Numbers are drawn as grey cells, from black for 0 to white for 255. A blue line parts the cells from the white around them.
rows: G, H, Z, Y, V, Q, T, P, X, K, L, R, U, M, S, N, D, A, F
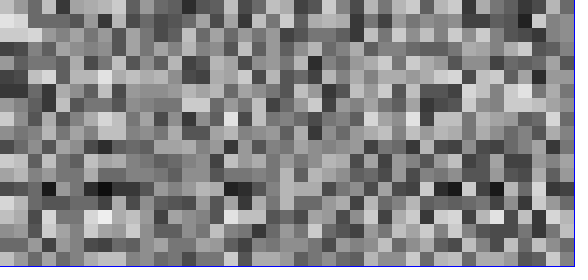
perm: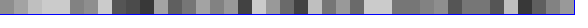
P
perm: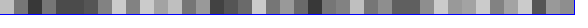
D

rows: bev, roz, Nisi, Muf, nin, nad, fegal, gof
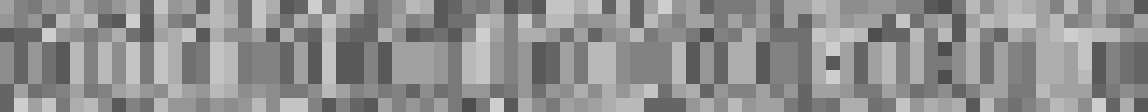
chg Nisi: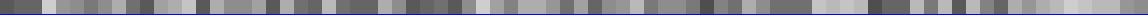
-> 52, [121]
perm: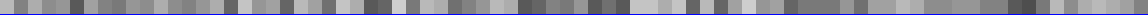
bev
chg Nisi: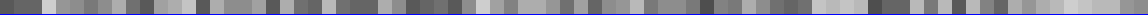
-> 56, [112]

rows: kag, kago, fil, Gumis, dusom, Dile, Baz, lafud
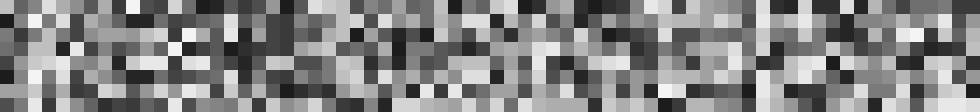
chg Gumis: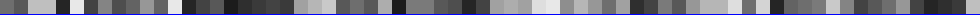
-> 12, [244]
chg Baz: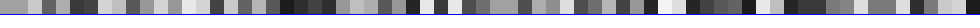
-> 49, [47]
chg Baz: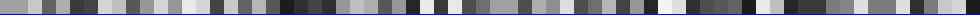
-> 50, [67]
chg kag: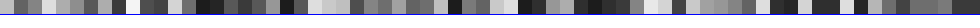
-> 18, [78]

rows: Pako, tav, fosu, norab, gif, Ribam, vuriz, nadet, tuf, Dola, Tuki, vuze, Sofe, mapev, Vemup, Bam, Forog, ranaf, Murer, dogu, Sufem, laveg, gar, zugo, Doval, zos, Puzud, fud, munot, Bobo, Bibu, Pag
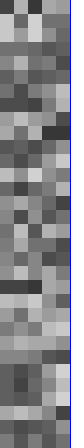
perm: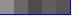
Tuki
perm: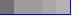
gar

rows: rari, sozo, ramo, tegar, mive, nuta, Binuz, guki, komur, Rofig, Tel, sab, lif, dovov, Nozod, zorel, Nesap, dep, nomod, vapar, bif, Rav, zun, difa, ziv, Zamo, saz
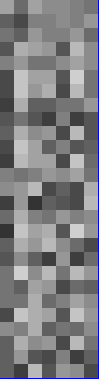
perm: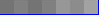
lif
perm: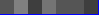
komur
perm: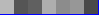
Rofig
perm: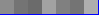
Rav
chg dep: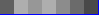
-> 3, [185]
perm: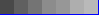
ziv

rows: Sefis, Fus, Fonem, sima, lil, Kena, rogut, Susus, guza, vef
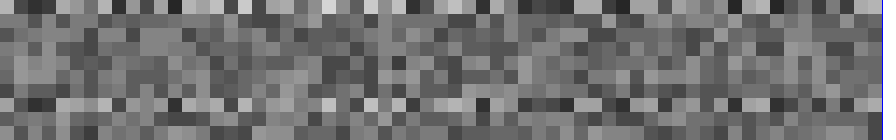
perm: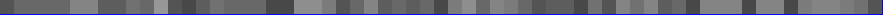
Fonem
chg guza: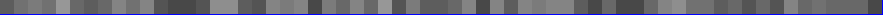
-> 15, [132]
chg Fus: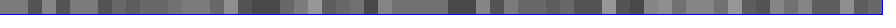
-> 36, [132]
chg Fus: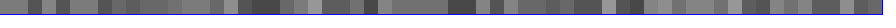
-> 24, [104]
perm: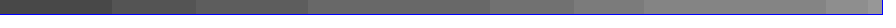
sima
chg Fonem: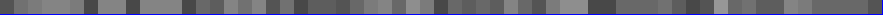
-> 57, [132]
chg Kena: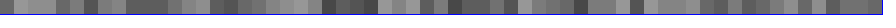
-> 57, [113]

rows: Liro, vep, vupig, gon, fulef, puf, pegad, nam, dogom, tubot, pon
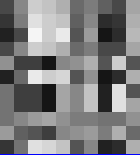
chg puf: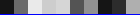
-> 0, [33]
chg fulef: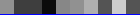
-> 3, [21]
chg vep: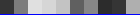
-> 3, [205]

